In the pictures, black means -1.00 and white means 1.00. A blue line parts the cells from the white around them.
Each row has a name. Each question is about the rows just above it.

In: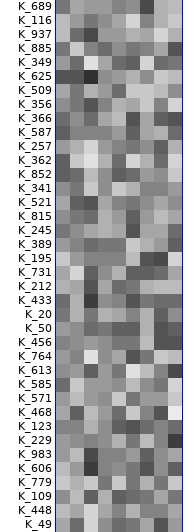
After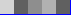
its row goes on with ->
-0.25, -0.15, 0.30
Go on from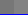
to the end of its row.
0.30, -0.34
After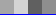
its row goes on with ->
0.39, -0.25, -0.25, -0.15, 0.30
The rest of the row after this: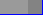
0.11, -0.42, 0.39, 0.47
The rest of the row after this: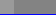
0.47, -0.34, -0.42, 0.66

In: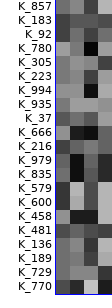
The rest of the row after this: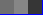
0.42
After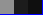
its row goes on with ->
-0.22
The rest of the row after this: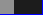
0.42
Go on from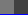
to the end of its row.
0.33
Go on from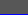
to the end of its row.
-0.40

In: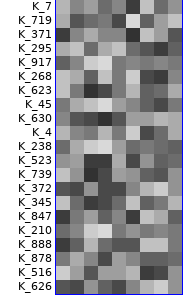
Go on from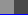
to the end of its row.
-0.43, 0.05, 0.42, 0.60, 0.15
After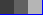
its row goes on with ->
-0.15, -0.33, -0.33, 0.51, 0.51, -0.05
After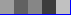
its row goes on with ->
0.34, -0.24
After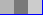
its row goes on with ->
-0.43, -0.15, 0.34

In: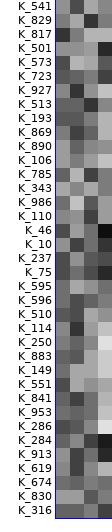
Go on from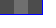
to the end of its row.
-0.69
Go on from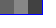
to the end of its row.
-0.79

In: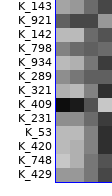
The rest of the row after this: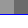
-0.44
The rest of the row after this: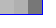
-0.53

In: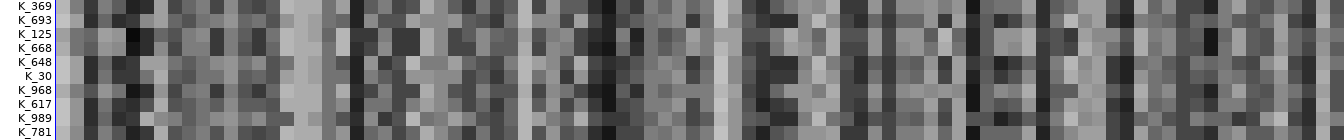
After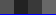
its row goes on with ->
-0.55, -0.02, 0.43, 0.08, 0.25, -0.55, -0.73, -0.10, -0.02, -0.27, -0.45, -0.10, -0.19, -0.10, -0.35, -0.45, 0.08, 0.35, -0.45, -0.64, 0.25, -0.10
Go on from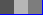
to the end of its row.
-0.02, 0.25, -0.19, -0.35, -0.45, -0.02, 0.43, 0.25, 0.08, -0.35, 0.35, -0.45, -0.64, -0.55, -0.35, -0.10, 0.08, -0.02, -0.55, -0.19, 0.51, 0.08, -0.27, -0.55, -0.64, -0.64, -0.02, 0.43, -0.02, -0.35, -0.64, -0.27, -0.55, -0.19, -0.27, 0.16, -0.55, 0.25, -0.55, -0.35, -0.73, -0.55, -0.19, -0.55, -0.02, 0.43, 0.08, 0.25, -0.55, -0.73, -0.10, -0.02, -0.27, -0.45, -0.10, -0.19, -0.10, -0.35, -0.45, 0.08, 0.35, -0.45, -0.64, 0.25, -0.10

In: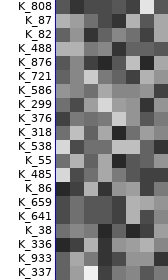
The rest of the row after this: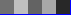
-0.12, 0.24, 0.06
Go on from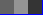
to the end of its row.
-0.22, 0.06, -0.12, -0.49, 0.32

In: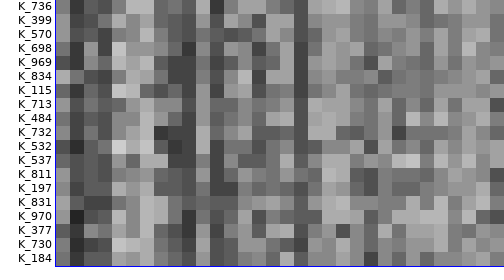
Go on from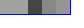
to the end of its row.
-0.02, -0.02, 0.07, -0.28, -0.10, -0.02, -0.10, -0.02, 0.07, 0.17, 0.27, -0.19
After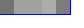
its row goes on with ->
-0.10, 0.17, 0.07

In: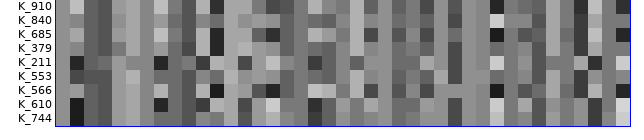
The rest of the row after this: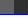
-0.24, -0.05, 0.39, 0.21, -0.05, 0.39, -0.43, 0.13, -0.34, 0.05, -0.43, 0.13, -0.15, 0.13, 0.05, -0.78, -0.05, -0.34, -0.24, 0.30, -0.15, -0.53, 0.49, -0.05, -0.70
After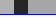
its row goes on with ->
-0.24, -0.62, -0.24, -0.05, 0.39, 0.21, -0.05, 0.39, -0.43, 0.13, -0.34, 0.05, -0.43, 0.13, -0.15, 0.13, 0.05, -0.78, -0.05, -0.34, -0.24, 0.30, -0.15, -0.53, 0.49, -0.05, -0.70
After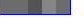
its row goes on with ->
0.39, 0.13, 0.21, 0.13, -0.24, -0.05, -0.15, -0.24, 0.05, 0.39, 0.05, 0.13, -0.24, -0.05, -0.24, 0.30, -0.43, 0.13, 0.13, -0.15, -0.05, 0.05, -0.34, 0.30, -0.05, -0.53, 0.13, -0.05, 0.05
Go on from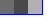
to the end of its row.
-0.70, 0.30, 0.39, 0.21, 0.13, -0.24, -0.05, -0.15, -0.24, 0.05, 0.39, 0.05, 0.13, -0.15, -0.05, -0.24, 0.13, -0.43, 0.13, 0.05, -0.15, -0.05, 0.05, -0.34, 0.30, -0.05, -0.53, 0.30, -0.05, -0.05

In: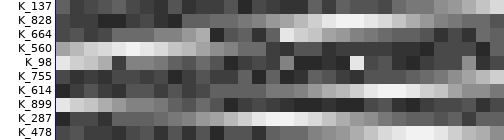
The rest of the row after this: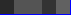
-0.16, -0.16, 0.02, 0.11, 0.19, 0.36, 0.54, 0.70, 0.80, 0.90, 0.90, 0.80, 0.62, 0.45, 0.36, 0.11
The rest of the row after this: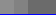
-0.51, -0.60, -0.34, -0.34, -0.60, -0.51, -0.51, -0.51, -0.51, -0.60, -0.60, -0.68, -0.43, -0.43, -0.43, -0.68, -0.24

